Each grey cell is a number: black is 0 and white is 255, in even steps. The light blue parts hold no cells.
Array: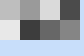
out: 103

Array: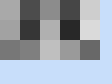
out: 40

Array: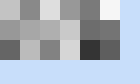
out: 109

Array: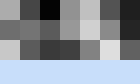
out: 138

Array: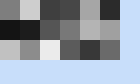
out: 180

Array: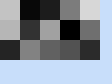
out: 0

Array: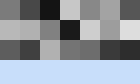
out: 157

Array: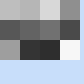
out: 113

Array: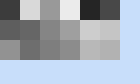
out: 205
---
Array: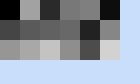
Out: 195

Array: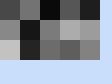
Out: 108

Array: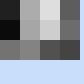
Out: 81

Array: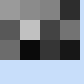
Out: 53

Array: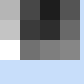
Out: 126

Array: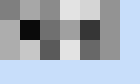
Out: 90

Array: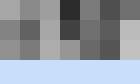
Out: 173

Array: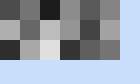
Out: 223
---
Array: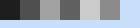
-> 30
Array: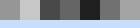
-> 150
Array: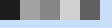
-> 29
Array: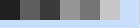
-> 32
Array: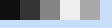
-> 15
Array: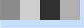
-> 139
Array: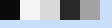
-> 10
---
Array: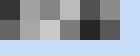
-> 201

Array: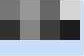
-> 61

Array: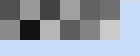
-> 182

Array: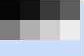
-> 207

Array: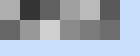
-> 207

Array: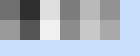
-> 240

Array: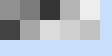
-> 219

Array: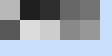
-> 205

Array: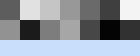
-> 125

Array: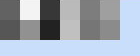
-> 34
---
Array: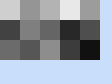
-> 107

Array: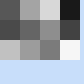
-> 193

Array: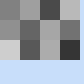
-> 206

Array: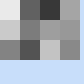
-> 131

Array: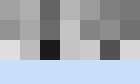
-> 222

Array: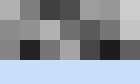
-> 133

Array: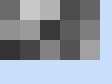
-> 51

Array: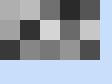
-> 57

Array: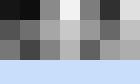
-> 119
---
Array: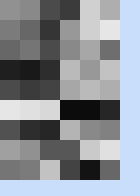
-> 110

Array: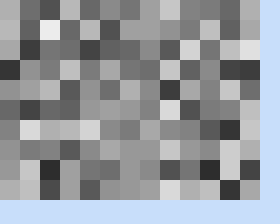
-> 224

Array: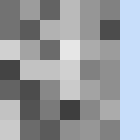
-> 156

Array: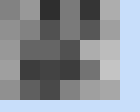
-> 188

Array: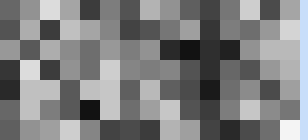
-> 185

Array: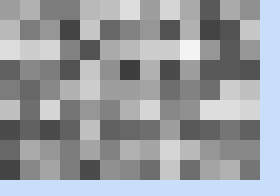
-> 150

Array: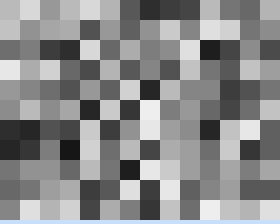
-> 75
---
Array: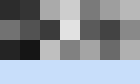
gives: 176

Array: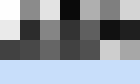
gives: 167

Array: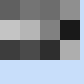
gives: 174

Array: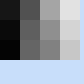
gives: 199

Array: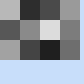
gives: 110

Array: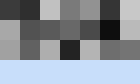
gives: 116

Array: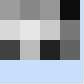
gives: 99

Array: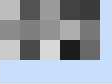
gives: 105

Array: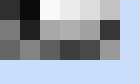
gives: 153
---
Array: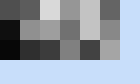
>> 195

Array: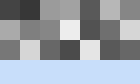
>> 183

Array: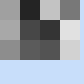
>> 195

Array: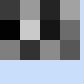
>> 36

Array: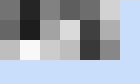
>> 109

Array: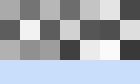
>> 228

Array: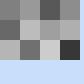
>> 88

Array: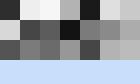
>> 223

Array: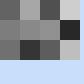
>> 80

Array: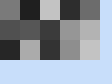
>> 45
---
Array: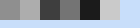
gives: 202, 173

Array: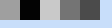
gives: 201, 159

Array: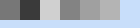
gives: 208, 180

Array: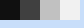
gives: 241, 193

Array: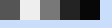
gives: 238, 120

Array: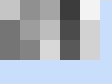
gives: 243, 216

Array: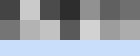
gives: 210, 202

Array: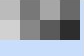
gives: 209, 187
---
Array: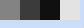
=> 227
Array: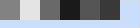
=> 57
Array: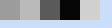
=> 208
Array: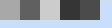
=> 75
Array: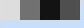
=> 79
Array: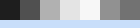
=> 114
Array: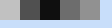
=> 145
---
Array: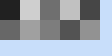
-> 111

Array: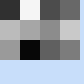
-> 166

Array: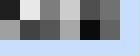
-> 204

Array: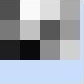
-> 194

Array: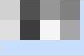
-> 81

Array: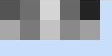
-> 213

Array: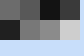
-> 88

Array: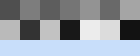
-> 147
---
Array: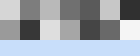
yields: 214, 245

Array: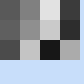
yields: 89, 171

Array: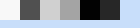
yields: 248, 39

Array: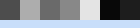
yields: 77, 29

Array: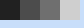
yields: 33, 207

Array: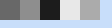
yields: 104, 171
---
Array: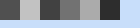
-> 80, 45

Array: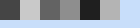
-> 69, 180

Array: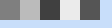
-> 127, 85

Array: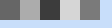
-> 102, 122

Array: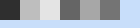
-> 47, 116

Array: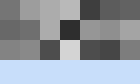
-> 117, 125

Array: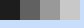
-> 29, 200
